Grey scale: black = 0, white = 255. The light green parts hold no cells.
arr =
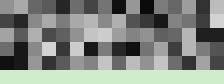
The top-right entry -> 188
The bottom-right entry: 68
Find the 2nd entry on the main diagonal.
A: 38
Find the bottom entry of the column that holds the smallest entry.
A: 145
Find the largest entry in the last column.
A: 210
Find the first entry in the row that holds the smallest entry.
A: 145
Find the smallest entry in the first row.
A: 10
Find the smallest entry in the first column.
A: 16
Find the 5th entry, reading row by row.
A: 38
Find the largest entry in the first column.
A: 163
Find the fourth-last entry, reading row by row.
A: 109
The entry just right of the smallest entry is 124
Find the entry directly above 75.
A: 169
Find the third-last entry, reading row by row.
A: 50

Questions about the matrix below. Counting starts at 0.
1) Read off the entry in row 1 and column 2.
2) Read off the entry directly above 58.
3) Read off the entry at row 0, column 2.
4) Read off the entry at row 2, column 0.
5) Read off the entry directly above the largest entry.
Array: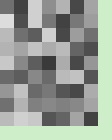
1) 208
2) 172
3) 208
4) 186
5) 112

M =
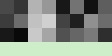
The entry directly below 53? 108
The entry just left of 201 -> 9
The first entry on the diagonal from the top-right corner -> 94
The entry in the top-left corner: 73
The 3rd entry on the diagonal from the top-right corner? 102
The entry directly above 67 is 24
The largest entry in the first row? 179

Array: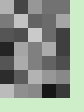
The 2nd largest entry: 195
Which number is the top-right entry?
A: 114
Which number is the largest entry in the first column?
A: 187
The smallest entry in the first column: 36
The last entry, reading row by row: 57
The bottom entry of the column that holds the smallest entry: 22
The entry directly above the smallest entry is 151
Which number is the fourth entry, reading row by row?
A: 114
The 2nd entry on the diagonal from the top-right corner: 107
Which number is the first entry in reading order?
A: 179

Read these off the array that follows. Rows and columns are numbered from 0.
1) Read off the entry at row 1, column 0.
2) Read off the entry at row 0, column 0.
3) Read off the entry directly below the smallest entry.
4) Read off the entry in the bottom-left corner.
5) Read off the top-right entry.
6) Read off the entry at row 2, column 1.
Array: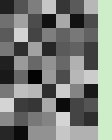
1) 112
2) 32
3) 183
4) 38
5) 183
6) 212
